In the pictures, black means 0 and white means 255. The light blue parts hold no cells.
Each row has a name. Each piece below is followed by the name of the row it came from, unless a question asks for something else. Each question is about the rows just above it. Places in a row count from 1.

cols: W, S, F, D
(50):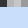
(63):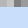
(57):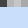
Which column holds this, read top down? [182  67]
W
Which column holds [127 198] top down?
F
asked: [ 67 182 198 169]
(57)

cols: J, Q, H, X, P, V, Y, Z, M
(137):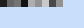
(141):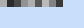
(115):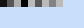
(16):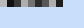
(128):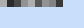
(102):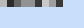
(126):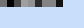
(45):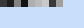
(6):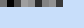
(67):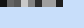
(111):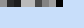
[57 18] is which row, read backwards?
(16)
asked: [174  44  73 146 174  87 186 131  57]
(141)
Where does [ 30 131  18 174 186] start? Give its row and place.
(45), 2
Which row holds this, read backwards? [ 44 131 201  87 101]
(67)
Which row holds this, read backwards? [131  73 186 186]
(111)
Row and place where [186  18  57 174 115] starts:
(16), 1
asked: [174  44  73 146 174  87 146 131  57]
(128)

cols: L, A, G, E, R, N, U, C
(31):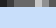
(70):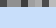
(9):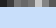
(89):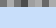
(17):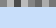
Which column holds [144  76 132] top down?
U
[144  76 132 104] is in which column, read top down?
U
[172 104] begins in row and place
(89), 6
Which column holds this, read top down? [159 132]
R
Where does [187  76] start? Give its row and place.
(17), 2

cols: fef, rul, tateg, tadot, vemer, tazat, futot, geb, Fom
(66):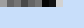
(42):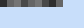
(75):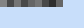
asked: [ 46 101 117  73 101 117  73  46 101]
(42)
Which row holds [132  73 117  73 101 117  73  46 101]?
(75)
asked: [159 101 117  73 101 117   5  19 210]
(66)
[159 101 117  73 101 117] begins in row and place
(66), 1

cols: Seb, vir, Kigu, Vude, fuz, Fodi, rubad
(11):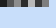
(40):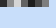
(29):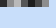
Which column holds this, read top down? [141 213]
Kigu
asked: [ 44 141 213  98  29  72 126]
(40)
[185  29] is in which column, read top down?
fuz
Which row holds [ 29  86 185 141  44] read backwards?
(29)
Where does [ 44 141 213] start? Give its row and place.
(40), 1
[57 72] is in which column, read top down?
Fodi

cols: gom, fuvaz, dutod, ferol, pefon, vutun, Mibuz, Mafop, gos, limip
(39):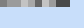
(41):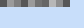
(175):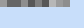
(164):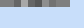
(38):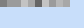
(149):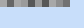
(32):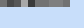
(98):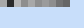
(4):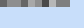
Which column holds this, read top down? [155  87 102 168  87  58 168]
pefon
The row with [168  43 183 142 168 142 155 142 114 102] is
(98)
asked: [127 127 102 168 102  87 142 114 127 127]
(164)
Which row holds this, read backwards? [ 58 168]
(32)
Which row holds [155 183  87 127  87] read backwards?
(175)

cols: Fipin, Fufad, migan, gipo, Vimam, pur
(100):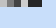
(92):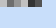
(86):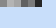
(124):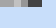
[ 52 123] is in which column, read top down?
Vimam
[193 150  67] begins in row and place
(124), 3
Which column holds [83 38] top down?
pur
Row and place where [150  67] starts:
(124), 4

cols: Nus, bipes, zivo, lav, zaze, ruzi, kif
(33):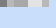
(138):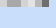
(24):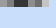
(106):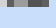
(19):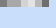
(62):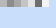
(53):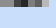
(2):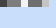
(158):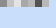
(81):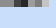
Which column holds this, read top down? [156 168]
zivo
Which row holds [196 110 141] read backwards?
(24)
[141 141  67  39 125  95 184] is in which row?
(53)
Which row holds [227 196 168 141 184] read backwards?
(62)
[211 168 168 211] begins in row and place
(138), 1
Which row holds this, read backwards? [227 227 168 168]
(33)
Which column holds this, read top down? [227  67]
zivo

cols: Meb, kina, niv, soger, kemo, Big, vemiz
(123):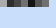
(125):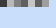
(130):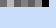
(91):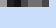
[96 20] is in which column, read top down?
niv
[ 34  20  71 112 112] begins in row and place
(91), 2
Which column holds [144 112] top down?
Big
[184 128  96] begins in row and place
(125), 2
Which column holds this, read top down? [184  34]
kina
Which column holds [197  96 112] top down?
kemo
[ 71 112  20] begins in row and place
(123), 3

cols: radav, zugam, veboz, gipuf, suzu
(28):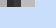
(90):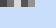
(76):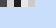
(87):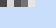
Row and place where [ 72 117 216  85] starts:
(90), 1
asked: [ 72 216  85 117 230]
(87)
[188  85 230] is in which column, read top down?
gipuf
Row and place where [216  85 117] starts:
(87), 2

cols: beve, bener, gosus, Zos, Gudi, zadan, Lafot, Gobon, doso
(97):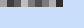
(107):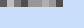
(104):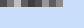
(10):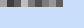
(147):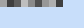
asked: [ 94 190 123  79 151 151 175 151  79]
(107)
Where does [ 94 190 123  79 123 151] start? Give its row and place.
(10), 3
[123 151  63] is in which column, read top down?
Gudi
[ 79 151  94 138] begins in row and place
(104), 6
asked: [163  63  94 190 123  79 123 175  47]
(97)
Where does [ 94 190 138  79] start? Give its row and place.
(147), 3

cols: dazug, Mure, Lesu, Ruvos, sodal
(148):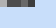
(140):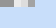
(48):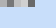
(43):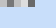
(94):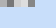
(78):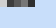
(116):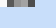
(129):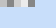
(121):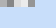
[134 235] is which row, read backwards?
(129)
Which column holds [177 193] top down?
dazug
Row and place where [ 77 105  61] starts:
(148), 3
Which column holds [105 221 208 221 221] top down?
Ruvos

